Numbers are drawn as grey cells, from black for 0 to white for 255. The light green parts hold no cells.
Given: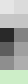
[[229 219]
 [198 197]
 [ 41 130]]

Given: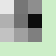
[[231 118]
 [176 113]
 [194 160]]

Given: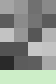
[[165 150]
 [ 92 139]
 [195 150]]

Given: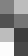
[[130 189]
 [ 81 117]
 [189  61]]

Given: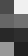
[[ 75 240]
 [102 112]
 [ 40  46]]

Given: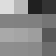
[[221 183]
 [130 129]
 [169 165]]
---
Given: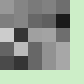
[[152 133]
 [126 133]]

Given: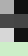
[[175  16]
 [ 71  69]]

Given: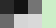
[[ 41  18]
 [106 213]]

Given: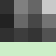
[[ 50 128]
 [ 34 104]]

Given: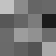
[[194 139]
 [ 87 101]]

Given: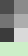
[[ 76 138]
 [116 173]]
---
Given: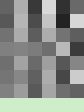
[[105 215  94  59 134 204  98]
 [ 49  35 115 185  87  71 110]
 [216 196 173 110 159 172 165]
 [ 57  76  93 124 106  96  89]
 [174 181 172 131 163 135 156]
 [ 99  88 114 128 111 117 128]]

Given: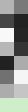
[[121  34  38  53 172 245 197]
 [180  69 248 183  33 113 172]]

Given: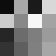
[[216 163 155 167]
 [ 26 247 126 128]
 [168 136 108  95]
 [ 12 203  38  51]]

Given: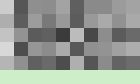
[[163 169 106 173 108]
 [155 145  91 161  99]
 [138 170 141 147 139]
 [138 153  72 144  85]
 [ 95  92 188  88 175]
 [163 153  59 170  77]
 [141 121  96 140 106]
 [143 156  91 150  96]
 [ 86  93 147  78 144]
 [204 174 195 216 181]]

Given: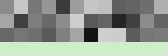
[[176 100 123]
 [110 140 119]
 [100  64  92]
 [ 96  37 205]
 [192 101 207]
 [197  89  19]
 [157 206 165]
 [ 59 141 128]
 [150 105  90]
 [118 126 111]
 [198  64 118]
 [139 165 104]]

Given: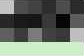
[[ 43  92 190]
 [ 77   6  56]
 [ 45  57  65]
 [ 66  23 123]
 [ 78  26  59]
 [194  39  95]]

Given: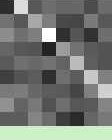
[[107  88 110  84  83 128 207 133 120]
 [ 76 122  49  90  94 200 128  89 102]
 [103  70  85 114 188  93  69  87  42]
 [102  73  48 156  99 111  89 111  62]
 [110 125 255  35 114  47  92  82 108]
 [ 88 168 126  84 105  92 103 120 132]
 [220  87 112  88 111  83 124 100  92]
 [ 46 113 141 101  90  63 121 145  92]]

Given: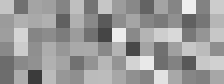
[[204 182 199 142 209 167]
 [130 118 149 187 200 128]
 [238  96 120 199  88 134]
 [133 144 217 160 130 168]
 [164 122 206 112 110 226]
 [ 99 133 180 164 233 132]
 [136 165 137  72 211 144]
 [156 141 236 180 148 167]
 [198  90  69 136 183 188]
 [116 137 113 170 147 187]
 [191 176 156 169 113 143]
 [132  96 124 151 164 151]
 [159 176 140 173 177 187]
 [164 169 133 143 145  59]
 [112 176 213 204 137 172]
 [197 155 158 137 108 109]]
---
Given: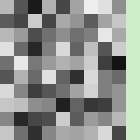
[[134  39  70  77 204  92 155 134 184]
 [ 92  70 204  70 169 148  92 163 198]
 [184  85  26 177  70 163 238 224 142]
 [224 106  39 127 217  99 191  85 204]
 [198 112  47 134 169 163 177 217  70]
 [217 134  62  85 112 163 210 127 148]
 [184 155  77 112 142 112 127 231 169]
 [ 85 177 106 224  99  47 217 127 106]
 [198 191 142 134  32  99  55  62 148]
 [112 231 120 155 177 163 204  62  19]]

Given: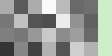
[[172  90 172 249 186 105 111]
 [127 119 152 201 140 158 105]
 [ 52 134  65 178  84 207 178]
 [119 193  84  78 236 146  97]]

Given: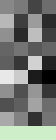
[[144  42 190  62]
 [ 95  54 210  35]
 [184  62 156  42]
 [144  80 150  54]
 [ 80  95 163 109]
 [101 116  88 101]
 [136 122  68 109]
 [169 130  48 116]
 [232 203  27   0]]

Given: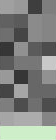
[[153  54 103 145]
 [111  69 139 133]
 [126  77 111  77]
 [ 97  91 139 133]
 [ 91 119 119 200]
 [ 54 145  91  77]
 [160 153  62 126]
 [ 69 166 103 103]
 [166 172 172 133]]

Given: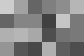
[[149  86  71 176  94  78]
 [101 133 133  65 198 121]
 [205 162 101 127 141 182]
 [176 182 168  78 115 121]]

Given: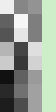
[[203  55 210]
 [181  69 223]
 [ 29  77 161]
 [ 17  97 154]
 [ 41 113 161]
 [238 134 147]
 [ 84 230 126]
 [ 97 246 126]]

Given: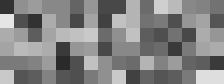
[[229  79  50 172 136  72 164  65 193 180 114 122  79 150 164  85]
 [201  85  93 130  85  79 122 144 201  65 100  85  93 122 222 222]
 [122 122 130 156  42  79 193 144 114 107 180 130 156 100  93  58]
 [ 50 144 156 136 136 100 150  72  72 180 107 207 186 136 130 114]
 [172 156  93 164 186 193 201 107 144 193  93  79 114  72 172 150]
 [164 186 180 172  58 150 156  72 136 136 100 107  58 122 164 172]]

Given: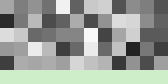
[[ 42 120 186  76  97 172  76 146 220 214 140  97]
 [166 126 146 113 241  97 201 208  83 140 126  83]
 [152 159 235 186  62 105 235 105 193  34 120  62]
 [ 62 172 166 172 159 214 193 180  56 146  76 159]
 [220 201 105 113 133 133 248  68 166 208  90  90]]
